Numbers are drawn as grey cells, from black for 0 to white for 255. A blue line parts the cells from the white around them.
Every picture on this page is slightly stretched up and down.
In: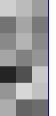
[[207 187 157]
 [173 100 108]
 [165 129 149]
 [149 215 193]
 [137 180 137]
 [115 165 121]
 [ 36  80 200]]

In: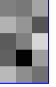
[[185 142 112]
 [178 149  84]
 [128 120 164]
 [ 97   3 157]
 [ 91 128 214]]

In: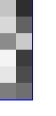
[[244  60]
 [230  76]
 [216  98]
 [196  46]
 [139 202]
 [125 111]]

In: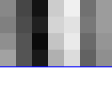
[[162  84  24 176 220  98 143]
 [143  84  10 196 234 106 149]
 [136  70  18 204 240 113 156]
 [128  76  32 212 226 120 156]]

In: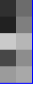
[[202 182]
 [155 168]
 [ 71 141]
 [ 48 108]
 [ 33 127]]

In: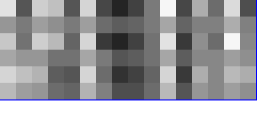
[[226  85 206 192  85 213  71  36  65 122 246  71 173 108 219  78]
 [213 192 179  93  85 213 108  50  65 100 213  57 173 135 185 173]
 [199 114 206 185 100 213  57  36  65 114 226  57 143 108 246 135]
 [185 158 150 108 100 179 128  78  78 108 185  85 150 135 158 143]
 [166 150 150 114 114 166 122  85  93 114 166  93 135 135 158 143]
 [150 122 158 143 122 158 108  93 100 122 166 100 128 128 173 128]]
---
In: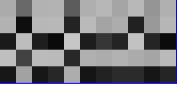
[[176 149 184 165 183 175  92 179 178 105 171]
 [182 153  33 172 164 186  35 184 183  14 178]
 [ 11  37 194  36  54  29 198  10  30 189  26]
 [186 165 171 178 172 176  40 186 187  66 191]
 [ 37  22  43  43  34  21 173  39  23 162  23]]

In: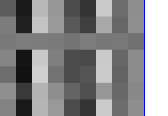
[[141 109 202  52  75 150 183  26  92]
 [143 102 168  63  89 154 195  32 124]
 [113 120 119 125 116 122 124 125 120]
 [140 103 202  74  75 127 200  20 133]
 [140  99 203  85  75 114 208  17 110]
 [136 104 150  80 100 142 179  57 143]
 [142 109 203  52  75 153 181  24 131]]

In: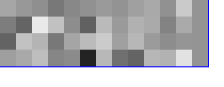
[[148 202 145 169 160 147 154 145 136 120 143 152 166]
 [148 170 131 170 177 154 186  97 141 193 233 100 125]
 [148 149 141 155 183 160 203 187 165 120 180 194  99]
 [148 226 178 183 100 112 184  35 139 134 190 169 159]]

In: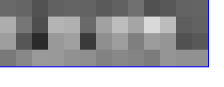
[[100  99  88  81 112  97  90  99 100  97  82 101 105]
 [ 98  94 188 217 165 189 161 105 176 180  78 118 173]
 [ 88  81 149 156 127 158 143  58 160 153  42  86 158]
 [145 145 149 124 132 136 130 143 145 153 154 136 121]]

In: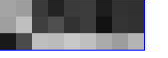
[[ 48  50  30  60  58  35  58 157 164]
 [ 49  52  18  60  50  79  63 191 159]
 [180 157 171 191 200 187 190  75  25]]

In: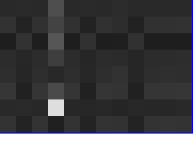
[[ 41  41  41  41  44  41  42  41  78  41  42  41]
 [ 50  49  49  34  45  49  34  49  67  49  35  50]
 [ 30  30  30  49  31  30  49  30  86  30  50  30]
 [ 45  44  44  38  43  44  38  44  62  44  39  44]
 [ 46  47  46  38  50  46  39  46  40  46  38  46]
 [ 54  53  53  33  51  53  33  53  74  53  33  54]
 [ 41  39  39  40  37  40  39  39 222  40  42  41]
 [ 51  52  51  35  50  51  35  51  32  51  35  51]]

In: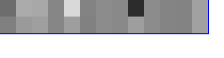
[[161 131 132 140  44 137 140 131 217 134 168 171 109]
 [161 131 132 140 158 137 140 129 158 134 159 154 128]]
